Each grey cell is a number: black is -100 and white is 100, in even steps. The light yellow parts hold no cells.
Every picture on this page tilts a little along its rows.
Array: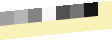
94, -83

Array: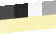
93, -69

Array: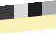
71, -76

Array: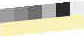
85, -67

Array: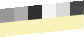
91, -63

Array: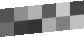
56, -59

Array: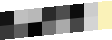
66, -96

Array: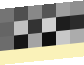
63, -88

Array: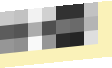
95, -72

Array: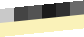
58, -79
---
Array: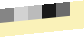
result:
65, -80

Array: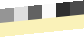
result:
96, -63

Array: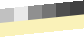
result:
83, -49

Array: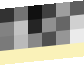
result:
84, -87

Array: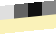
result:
75, -86

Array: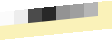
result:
97, -69

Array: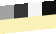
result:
91, -86

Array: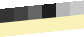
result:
58, -76
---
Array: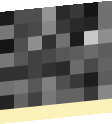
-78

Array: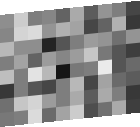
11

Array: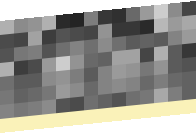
38

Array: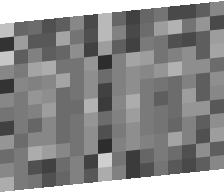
51

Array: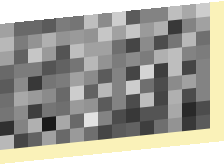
26

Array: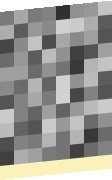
-4

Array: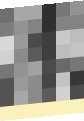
-13

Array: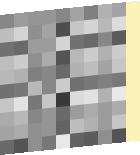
6

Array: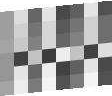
24
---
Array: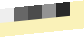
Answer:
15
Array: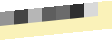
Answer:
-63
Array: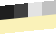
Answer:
78
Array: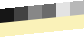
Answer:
78
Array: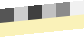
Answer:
9
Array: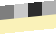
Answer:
-65
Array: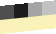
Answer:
29
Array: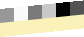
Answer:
-97
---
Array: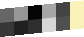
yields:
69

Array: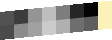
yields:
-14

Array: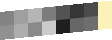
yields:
-19

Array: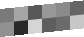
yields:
-16

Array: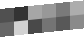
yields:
-31

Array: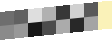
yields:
-69

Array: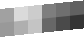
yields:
-42

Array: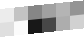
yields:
36

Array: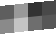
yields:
-14

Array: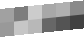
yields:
-34
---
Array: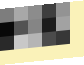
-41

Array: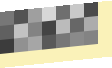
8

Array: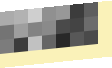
-31

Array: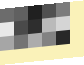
2

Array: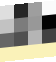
42

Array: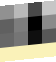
-88

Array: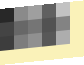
-31

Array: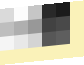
-32
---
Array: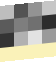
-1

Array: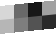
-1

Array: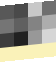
-25

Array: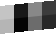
-97

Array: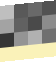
-24

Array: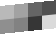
2

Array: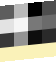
93
